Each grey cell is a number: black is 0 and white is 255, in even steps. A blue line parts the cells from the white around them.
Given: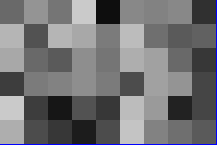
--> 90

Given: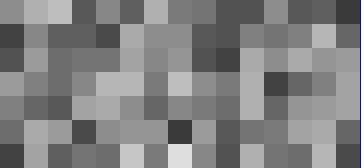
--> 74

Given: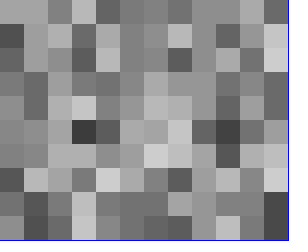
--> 73

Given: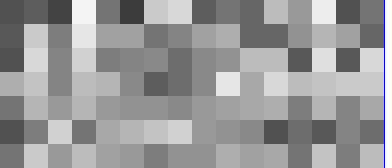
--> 188

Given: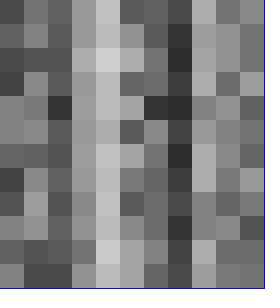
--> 114

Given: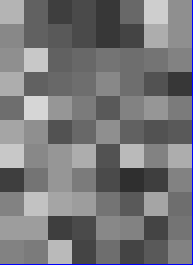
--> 130

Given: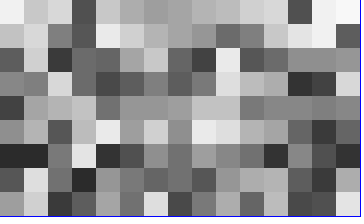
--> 228

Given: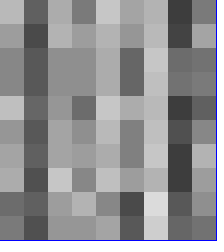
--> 114

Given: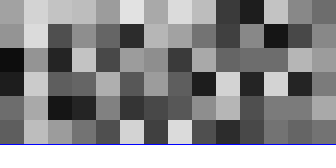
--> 115
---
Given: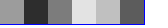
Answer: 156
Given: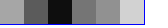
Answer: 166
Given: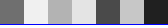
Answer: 111
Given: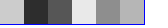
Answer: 204
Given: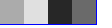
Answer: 171
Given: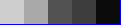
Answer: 206
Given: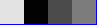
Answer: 227
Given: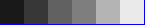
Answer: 25
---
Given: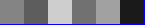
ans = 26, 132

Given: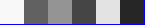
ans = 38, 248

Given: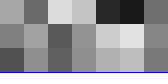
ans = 111, 81

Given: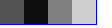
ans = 206, 84

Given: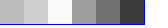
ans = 57, 187

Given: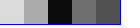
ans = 81, 219
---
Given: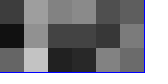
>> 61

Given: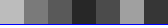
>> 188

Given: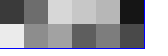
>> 58

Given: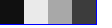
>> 16

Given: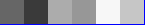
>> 102

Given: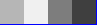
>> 182

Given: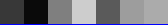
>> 56

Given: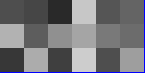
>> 78

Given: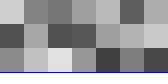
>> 207
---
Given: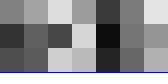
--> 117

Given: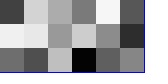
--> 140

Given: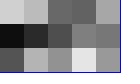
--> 127

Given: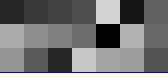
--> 178

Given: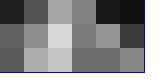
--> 150

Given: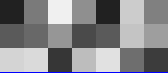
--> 196
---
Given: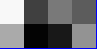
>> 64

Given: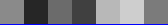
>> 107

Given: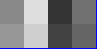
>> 100

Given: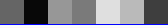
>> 101

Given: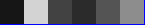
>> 66

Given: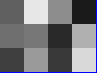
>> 57

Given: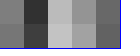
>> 98
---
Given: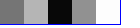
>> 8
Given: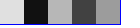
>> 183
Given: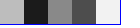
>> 137
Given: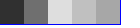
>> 222
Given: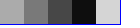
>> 71
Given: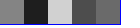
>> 209
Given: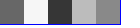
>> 54
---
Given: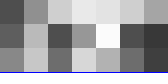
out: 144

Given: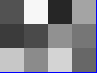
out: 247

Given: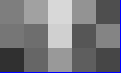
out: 161

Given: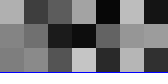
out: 62

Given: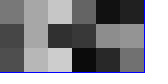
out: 167

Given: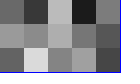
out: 56
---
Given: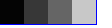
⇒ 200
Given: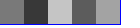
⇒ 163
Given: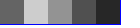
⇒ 39
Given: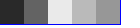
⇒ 151
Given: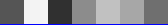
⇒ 111
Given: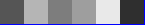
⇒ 47
